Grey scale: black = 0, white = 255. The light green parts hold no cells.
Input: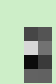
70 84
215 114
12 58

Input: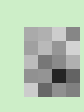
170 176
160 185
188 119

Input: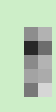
141 178
40 109
138 179

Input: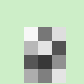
247 119
184 227
86 56

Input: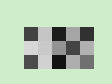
66 197
215 201
75 209

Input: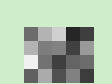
108 179
179 125
241 114

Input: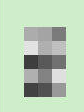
172 164
226 175
62 89
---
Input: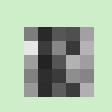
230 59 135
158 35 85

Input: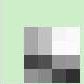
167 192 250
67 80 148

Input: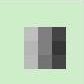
182 127 54
186 115 69

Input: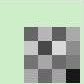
199 71 216
116 167 107

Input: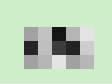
38 191 61
162 181 228

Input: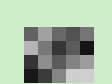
180 120 54
52 141 91

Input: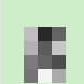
178 91 198
123 100 77

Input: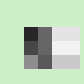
71 101 242
142 88 202

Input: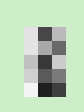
228 169 104
192 56 203
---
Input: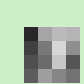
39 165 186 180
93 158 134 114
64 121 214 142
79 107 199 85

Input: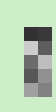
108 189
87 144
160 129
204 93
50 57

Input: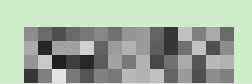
148 201 33 63 40 92 162 120 178 71 113 170 85 186 178
55 128 227 120 85 128 120 186 178 193 99 155 79 140 128
140 106 79 106 120 134 113 148 155 99 55 193 128 170 106
170 40 162 162 207 99 155 178 155 92 55 113 193 79 140

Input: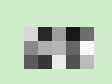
136 173 181 102 249
89 55 235 81 187
216 40 157 25 110

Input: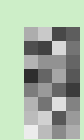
187 209 87 154
173 201 72 93
236 187 138 173
124 154 101 59
179 146 146 101
179 116 223 130
46 101 166 87
79 65 216 116

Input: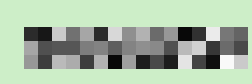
166 80 86 86 125 131 94 131 143 137 80 186 209 55 107 73
151 61 186 172 61 178 8 159 29 73 29 228 67 15 249 202
43 23 202 113 166 43 216 143 178 107 151 8 49 235 119 100

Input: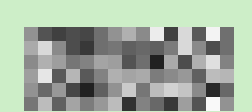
158 230 89 182 89 130 176 164 170 124 138 152 96 188 182
170 217 138 77 56 111 118 96 104 96 124 217 138 77 111
118 188 96 164 124 152 188 49 130 104 56 158 83 249 146
138 176 158 118 130 164 158 83 111 33 170 77 176 223 130
146 104 152 70 33 96 146 202 118 188 210 196 138 41 104
146 83 64 77 70 111 146 176 138 236 64 217 89 243 111
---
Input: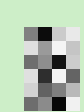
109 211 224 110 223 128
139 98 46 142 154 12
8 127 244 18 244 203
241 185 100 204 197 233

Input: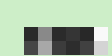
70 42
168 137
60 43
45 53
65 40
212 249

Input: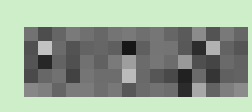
135 74 84 80 114
127 103 39 194 77
101 113 99 107 101
123 66 80 83 122
123 117 113 99 112
110 109 97 102 103
120 109 122 95 116
87 187 158 23 121
107 105 107 95 111
114 86 118 117 118
109 73 108 116 102
43 33 153 88 90
168 107 79 44 139
99 53 69 178 83
126 96 106 99 121
139 99 98 85 102

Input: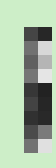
114 75 49 67 55 117 96 113 69
224 122 41 38 34 229 181 216 39

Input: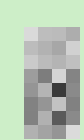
177 129 130 149 157 202 188 218
163 177 149 180 125 187 178 189
149 90 194 58 213 180 167 187
219 138 129 138 132 192 209 173

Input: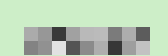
131 171
145 151
226 57
84 161
139 185
174 187
55 123
158 173
194 92

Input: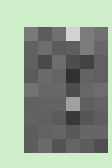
93 93 98 97 114 91 96 97 121
106 98 96 98 103 106 74 109 92
84 101 91 99 104 100 109 92 112
101 88 57 160 77 49 77 95 212
92 102 86 95 103 99 67 123 123
79 102 94 100 109 96 96 103 112
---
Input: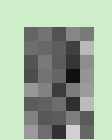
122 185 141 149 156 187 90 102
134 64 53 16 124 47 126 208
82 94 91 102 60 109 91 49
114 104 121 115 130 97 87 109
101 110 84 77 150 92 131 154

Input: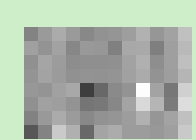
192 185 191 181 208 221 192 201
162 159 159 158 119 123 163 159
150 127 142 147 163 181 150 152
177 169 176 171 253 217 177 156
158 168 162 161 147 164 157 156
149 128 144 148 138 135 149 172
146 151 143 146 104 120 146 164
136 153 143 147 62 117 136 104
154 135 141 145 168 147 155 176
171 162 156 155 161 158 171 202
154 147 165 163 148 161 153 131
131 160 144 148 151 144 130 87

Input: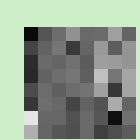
100 148 148 165 164 100 112 92
159 93 155 117 55 171 15 78
107 153 158 192 160 83 86 63
105 101 91 95 115 98 106 105
145 58 113 118 108 69 81 79
109 118 101 110 95 104 102 86
84 98 106 98 108 110 102 101
9 68 44 40 76 54 229 175

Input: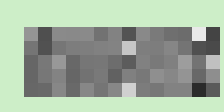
68 74 192 142 90
233 80 115 104 43
108 116 157 148 130
111 134 128 135 130
122 125 121 143 119
137 126 129 120 124
83 198 92 128 208
130 131 109 97 135
114 129 119 121 117
138 126 118 114 135
137 125 104 102 105
138 118 152 131 135
79 81 120 119 105
149 117 102 102 103

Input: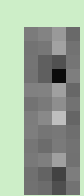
105 114 117 126 103 114 101 110 114 113 125 114
153 162 81 11 160 142 191 120 122 160 66 79
131 119 95 95 130 122 137 117 108 127 99 108
123 115 116 115 129 115 125 126 118 121 112 113

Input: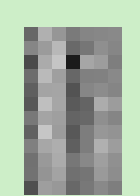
137 134 126 137 133 156 133 147 157 144 141 126
135 143 157 129 140 172 143 151 176 159 154 137
133 118 166 128 134 100 104 125 125 136 117 120
122 105 27 103 83 90 100 88 95 119 112 104
150 184 197 159 165 166 159 156 174 171 163 152
176 155 171 186 164 191 164 198 167 153 148 158
103 134 74 109 95 87 120 97 128 113 114 79
